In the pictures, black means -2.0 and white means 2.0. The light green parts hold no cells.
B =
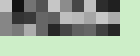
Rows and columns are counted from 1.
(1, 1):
1.1
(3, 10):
-1.4
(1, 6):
0.2
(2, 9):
1.1
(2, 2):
-1.2
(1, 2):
-1.7
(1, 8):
1.0
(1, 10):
-1.5

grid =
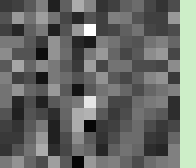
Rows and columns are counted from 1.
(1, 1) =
-1.1
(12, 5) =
-1.5
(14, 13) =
-0.3
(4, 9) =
0.0
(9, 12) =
-0.3
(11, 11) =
-0.6
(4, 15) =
-0.4
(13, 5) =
-1.3
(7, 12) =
-0.5
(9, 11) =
-0.9
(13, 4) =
0.7
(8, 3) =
-0.4
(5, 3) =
-0.7
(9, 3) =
-0.8
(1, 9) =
-1.2
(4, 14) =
0.0
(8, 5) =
0.4
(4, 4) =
-1.1
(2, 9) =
-1.0
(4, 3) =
-0.6
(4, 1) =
-0.1
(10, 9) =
-0.6
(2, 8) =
-0.7
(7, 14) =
0.3
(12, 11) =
-0.3
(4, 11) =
-0.6
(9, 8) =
1.6
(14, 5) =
0.5
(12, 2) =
-1.1
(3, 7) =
0.4
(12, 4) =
0.4
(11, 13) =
-0.8
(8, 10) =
0.0
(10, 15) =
-1.3
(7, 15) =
-1.1
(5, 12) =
-0.6

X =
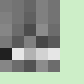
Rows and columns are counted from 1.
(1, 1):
-0.1
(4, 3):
0.0
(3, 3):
-0.8
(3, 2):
-0.3
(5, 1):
-1.5
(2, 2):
-0.2
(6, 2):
-0.3
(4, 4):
-0.9
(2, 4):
0.0

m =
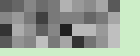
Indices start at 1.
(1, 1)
-0.6
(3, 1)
-1.2
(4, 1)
-0.6
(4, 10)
1.0
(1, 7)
0.4
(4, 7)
-1.2
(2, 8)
-0.4
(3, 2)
0.7
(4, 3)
0.1
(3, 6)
-1.5
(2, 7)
0.0
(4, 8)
-0.2
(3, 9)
0.4

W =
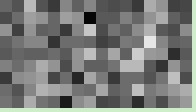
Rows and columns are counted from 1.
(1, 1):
-0.4
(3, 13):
0.8
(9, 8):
0.5
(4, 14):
0.1
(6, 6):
-0.8
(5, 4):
-0.5
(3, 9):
-0.8
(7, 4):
0.5
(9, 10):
-0.8
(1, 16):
-0.9
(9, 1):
-0.2
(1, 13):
0.7
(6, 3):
0.1
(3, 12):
0.2
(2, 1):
-0.8
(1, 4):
-0.7
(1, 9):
-0.7
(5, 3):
-0.5
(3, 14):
-0.6
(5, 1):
-0.6
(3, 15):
-0.8
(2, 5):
-0.4
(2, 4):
0.3
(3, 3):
0.3
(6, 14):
-1.2
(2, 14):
0.7
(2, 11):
0.0
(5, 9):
-0.3
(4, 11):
-0.1
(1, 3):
0.9
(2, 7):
0.3
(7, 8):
0.6
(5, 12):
1.2
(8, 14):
0.1
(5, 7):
0.3
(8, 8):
-0.3
